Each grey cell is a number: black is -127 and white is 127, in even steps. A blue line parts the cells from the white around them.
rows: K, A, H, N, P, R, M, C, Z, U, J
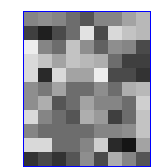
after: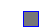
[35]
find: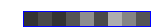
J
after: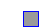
[-64]
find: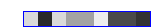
P
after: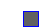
[14]
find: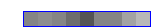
K
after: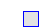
[-53]

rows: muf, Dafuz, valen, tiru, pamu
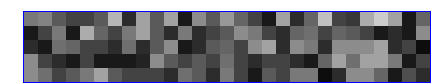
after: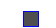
[-83]
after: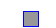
[-26]
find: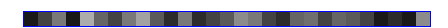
Dafuz
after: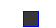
[44]
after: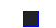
[12]
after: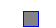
[-37]

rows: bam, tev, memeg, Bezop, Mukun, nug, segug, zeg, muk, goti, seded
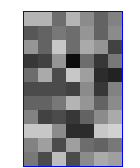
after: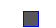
[-28]
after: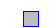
[-52]

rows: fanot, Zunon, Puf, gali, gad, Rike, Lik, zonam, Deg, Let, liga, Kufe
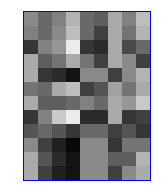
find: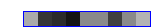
gad
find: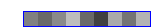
Zunon
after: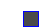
[-22]
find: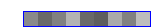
fanot
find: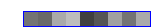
Rike
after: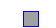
[-11]

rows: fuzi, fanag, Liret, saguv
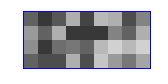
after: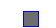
[-8]
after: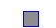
[-71]
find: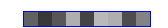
fuzi
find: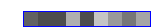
saguv
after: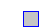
[26]
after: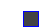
[57]
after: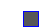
[47]

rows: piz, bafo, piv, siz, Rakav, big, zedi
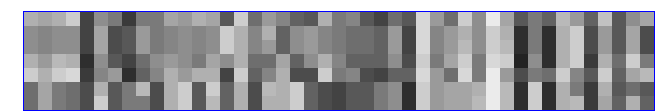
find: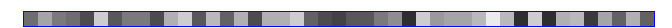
zedi
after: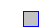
[-39]

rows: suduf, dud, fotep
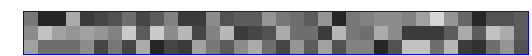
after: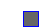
[-89]
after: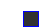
[-16]

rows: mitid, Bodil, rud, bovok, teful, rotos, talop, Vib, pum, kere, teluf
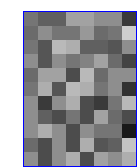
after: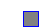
[34]
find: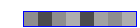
teluf
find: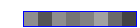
bovok
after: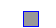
[-20]
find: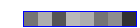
rotos

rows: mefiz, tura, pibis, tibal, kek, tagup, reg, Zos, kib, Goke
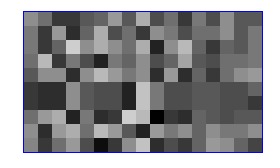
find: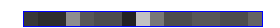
tagup
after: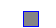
[-71]
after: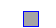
[-39]
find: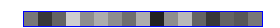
pibis

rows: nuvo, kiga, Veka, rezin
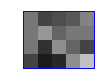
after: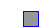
[-27]
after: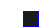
[-88]
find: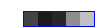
rezin
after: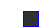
[14]
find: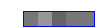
kiga
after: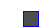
[-39]
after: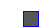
[3]

